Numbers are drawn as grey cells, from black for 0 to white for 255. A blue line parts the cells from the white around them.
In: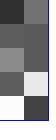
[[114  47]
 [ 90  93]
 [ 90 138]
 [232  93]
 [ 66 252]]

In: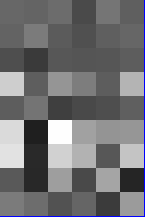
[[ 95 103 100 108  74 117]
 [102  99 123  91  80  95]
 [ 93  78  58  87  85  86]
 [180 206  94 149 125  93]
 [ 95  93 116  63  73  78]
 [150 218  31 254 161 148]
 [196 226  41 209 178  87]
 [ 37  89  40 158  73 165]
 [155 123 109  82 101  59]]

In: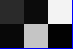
[[243  42  11]
 [  2   8 197]]

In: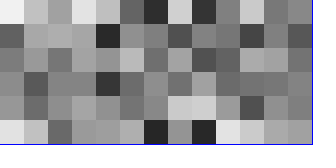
[[136 241 193 161 227 191 100  46 208  52 128 202 120]
 [ 87  97 168 174 166  41 144 127  80 130 118  69 128]
 [115 124 153 118 163 148 186 111 163  81  98 171 162]
 [131 140  89 132 132  54 108 142 113 161 107 115 119]
 [127 151 108 142 165 145 116 136 202 207 155  80 144]
 [161 226 193 105 154 158 175  38 148  40 227 203 170]]

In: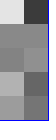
[[ 59 228]
 [137 137]
 [144 131]
 [102 178]
 [117 156]]

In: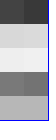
[[ 57  67]
 [218 216]
 [240 238]
 [115 121]
 [183 183]]

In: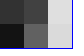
[[223  50  65]
 [218  19  97]]

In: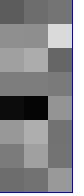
[[116  92 109]
 [218 143 142]
 [102 160 172]
 [122 125 125]
 [148  12   5]
 [114 152 174]
 [115 123 160]
 [153 109 114]]
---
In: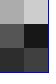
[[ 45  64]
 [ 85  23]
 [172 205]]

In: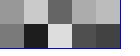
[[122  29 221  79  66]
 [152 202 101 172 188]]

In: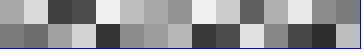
[[125 111 162 210  52 140 155 182  58  76 225 133  70  46 189]
 [168 217  64  76 240 189 168 147 240 203  95 175 232 140 125]]

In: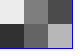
[[ 49 100 183]
 [236 126  75]]

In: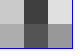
[[173  84 152]
 [202  63 224]]

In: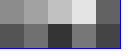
[[ 84 112  52 119  68]
 [140 162 193 228  98]]
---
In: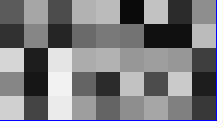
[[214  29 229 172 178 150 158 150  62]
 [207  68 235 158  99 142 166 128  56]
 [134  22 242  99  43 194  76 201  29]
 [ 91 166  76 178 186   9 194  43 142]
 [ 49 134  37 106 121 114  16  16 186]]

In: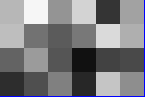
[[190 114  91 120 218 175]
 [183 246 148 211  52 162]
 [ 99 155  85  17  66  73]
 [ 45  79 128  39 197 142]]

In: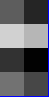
[[209 182]
 [114  71]
 [ 93  37]
 [ 50   2]]

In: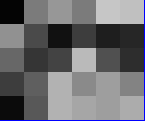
[[145  74  17  61  30  38]
 [103  53  67 186  80  45]
 [ 61  95 178 138 158 131]
 [ 11  88 178 166 158 172]
 [  4 123 151 123 198 192]]

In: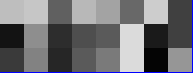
[[190 198  96 184 163 104 205  64]
 [ 58 130  38  90 122 219   4 150]
 [ 19 142  45  78  90 219  26  64]]

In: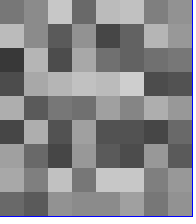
[[187 139  90 146  70  98 181 152]
 [174  90 119 112 160 133 174 152]
 [168 127 193 119 199 199 127 152]
 [160 105  70 152  90  76 152  90]
 [119 139 199 105 187 193 127 146]
 [105  90 146 139 139 160 119 146]
 [ 76 168 181 193 187 206  76  82]
 [ 70 174  82 160  82  82  70 105]
 [ 56 181  76 168 112  98 112 119]]

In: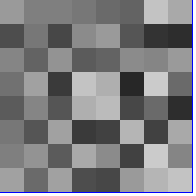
[[161 106 161  77  71 154 181 195]
 [154 127 127 119 106  99 195 169]
 [133  99 147  91  99 139 133 154]
 [127 147  91 169 139  65 203 133]
 [119  85 161  58  65 181  65 169]
 [113 161  58 195 175  39 203 106]
 [ 91 133  85 175 187  71 106  45]
 [ 77 119  71 139 154  85  51  45]]

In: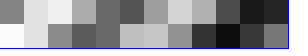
[[251 226 139  91 105 191 198 145  51  12  57 120]
 [132 226 239 171 105  84 157 212 177  76  25  38]]
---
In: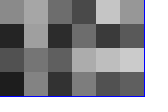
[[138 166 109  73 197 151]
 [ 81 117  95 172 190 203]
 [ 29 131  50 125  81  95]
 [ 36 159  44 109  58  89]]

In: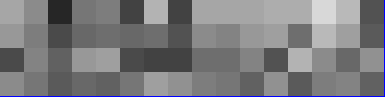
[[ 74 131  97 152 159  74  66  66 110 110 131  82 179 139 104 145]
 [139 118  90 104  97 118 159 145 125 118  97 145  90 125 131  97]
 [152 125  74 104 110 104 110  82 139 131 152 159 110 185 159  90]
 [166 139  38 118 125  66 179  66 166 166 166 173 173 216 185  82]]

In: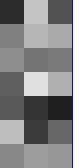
[[ 95 224 176]
 [128 182 170]
 [136 157 150]
 [142 116 122]
 [189  59 103]
 [ 44 195  81]
 [ 89  52  31]]

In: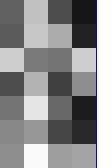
[[ 91 199 172  34]
 [142 249 158 164]
 [206 122 116 206]
 [116 229 104  27]
 [ 97 193  77  21]
 [136 150  70  41]
 [ 77 179  64 142]]

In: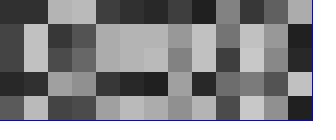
[[ 48  48 180 186  62  48  40  62  32 130  55  96 172]
 [ 40  48 160 144  55  40  32 160  40 109 123  83 193]
 [ 68 193  75 103 172 180 186 130 193  62 200 136  40]
 [ 90 186  68  75 160 186 172 144 180  75 200 144  32]
 [ 68 193  55  83 172 180 180 152 193 116 193 152  32]]

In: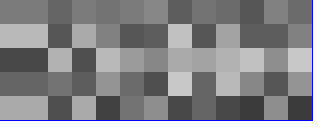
[[ 72  72 178  79 185 155 135 170 163 178 193 142 200]
 [101 101 115  93 148 107  79 200 101 185 135  86 148]
 [123 123 101 123 115 123 135  93 115 107  86 129 107]
 [185 185  86 170 129  86  93 193  86 163  93  93 129]
 [170 170  79 170  65 115 142  72 101  72  59 142  59]]

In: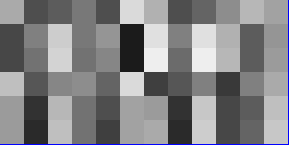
[[ 71 114 211 114 134  27 238 107 238 183  92 155]
 [ 71 128 205 120 149  27 224 128 224 177  92 149]
 [155  42 191 114  63 162 170  42 205  71 100 199]
 [155  50 183 114  78 162 155  50 199  71  92 191]
 [191  86 134 141 100 218  63  86 128  57 128 170]
 [170  78  92 120  78 218 177  78 100 141 183 162]]

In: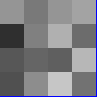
[[ 80 141 198 114]
 [ 47 128 176 108]
 [149 121 149 163]
 [ 87 101  95 183]]
